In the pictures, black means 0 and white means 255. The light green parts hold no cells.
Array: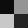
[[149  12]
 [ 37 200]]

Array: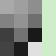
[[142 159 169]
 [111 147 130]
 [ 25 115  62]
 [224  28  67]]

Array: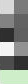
[[122 216]
 [ 98 130]
 [ 95  46]
 [146 244]
 [ 47  77]]

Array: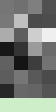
[[ 81 127 112 118]
 [ 77  75 191 120]
 [239 206  93 172]
 [107 155  52  23]
 [115  61  20  97]
 [ 75  89 118  93]
 [ 84 101 104  39]]

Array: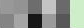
[[106 195 109 147 152]
 [ 87 155  23 165 132]]

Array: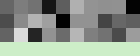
[[  3 145 144 147 176  94  22 114 125 102]
 [ 95 103  68 146 146   2 159 179 138  76]
 [156  75 114 127 182 107 146  36 218  99]]
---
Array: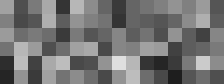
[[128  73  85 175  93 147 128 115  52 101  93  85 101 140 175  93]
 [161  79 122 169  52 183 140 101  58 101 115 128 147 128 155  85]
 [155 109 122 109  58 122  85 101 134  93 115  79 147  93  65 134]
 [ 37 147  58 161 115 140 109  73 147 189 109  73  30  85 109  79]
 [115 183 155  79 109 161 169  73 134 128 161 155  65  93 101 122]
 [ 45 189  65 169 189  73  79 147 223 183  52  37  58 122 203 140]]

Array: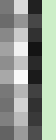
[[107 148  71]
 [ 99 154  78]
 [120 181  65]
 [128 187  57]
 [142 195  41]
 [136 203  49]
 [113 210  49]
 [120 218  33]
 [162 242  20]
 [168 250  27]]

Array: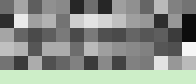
[[115  59 172  80 101 129  59 137  66 129 122 227 151 186]
 [165 101  74  94 122  74 122  80  74 101  86  94  59  12]
 [109 165  94 144 137  38 109  38 159 144 101 186 129 115]
 [192 178  86 172 172 109 186 159 144 137 129  86  80 246]
 [ 45 234 159 178 115 206 227 212 192 159 151  45 151  12]]

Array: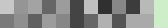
[[122 143  96 156 135  68 102 177  84 170 170]
 [199 149 163 102 156  68 192  48 135  60 185]]

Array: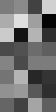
[[203  19 180  46]
 [101  66 165  95]
 [132  74 124 124]
 [ 74  81 108  95]
 [124 138  66 209]
 [145 153  88  46]
 [116 180  39  52]
 [172 223 159   5]]

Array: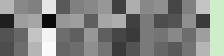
[[ 83 102 195 243 109  95 151  95  70  58 122 116 136 109 158]
 [ 77 109 181 250 102 109 143 116  58  83 122 102  89 116 181]
 [181 136 128 230  89 128 136 151  64 174 136 143  70 128 195]
 [ 31 158 166  10 151 158  95 166 174  64 122  77  83 143  58]]

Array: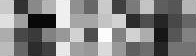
[[202  50 137 180 239 144 102 202  64 122 195  94  86 180]
 [173  72  58 130 152 210  78 252 130 210 173  22  86 130]
 [187 102  44  64 232 160 152 218 152  94 109  37 116 116]
 [224 160   8   8 239 166 166 195 210  44  78  37  72 102]]

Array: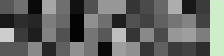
[[ 24  45  38 125 104   3 144 111  30  81  66  96 117 131  66]
 [205  59  30 131  81   3 117  88 191  53 137  74 151 158 125]
 [ 88  88 137  38  96 144 117   9 158 144  53  96  59  66  45]
 [ 88 111   9 166 111  17  81 151 151  53  74 104 173  24  59]]

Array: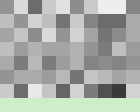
[[202 108 232 196 101 210 124  80  58 210]
 [170 124 184 124 156 178 132 140 132 148]
 [190 148 210 190 116 202 132 108 108 170]
 [190 156 178 164 164 178 148 124 190 156]
 [148 170 170 156 184 116 196 184 164 178]
 [164 196 140 218 148 210 164 116 140 170]
 [148 218 108 202 225 140 202 238 238 132]]
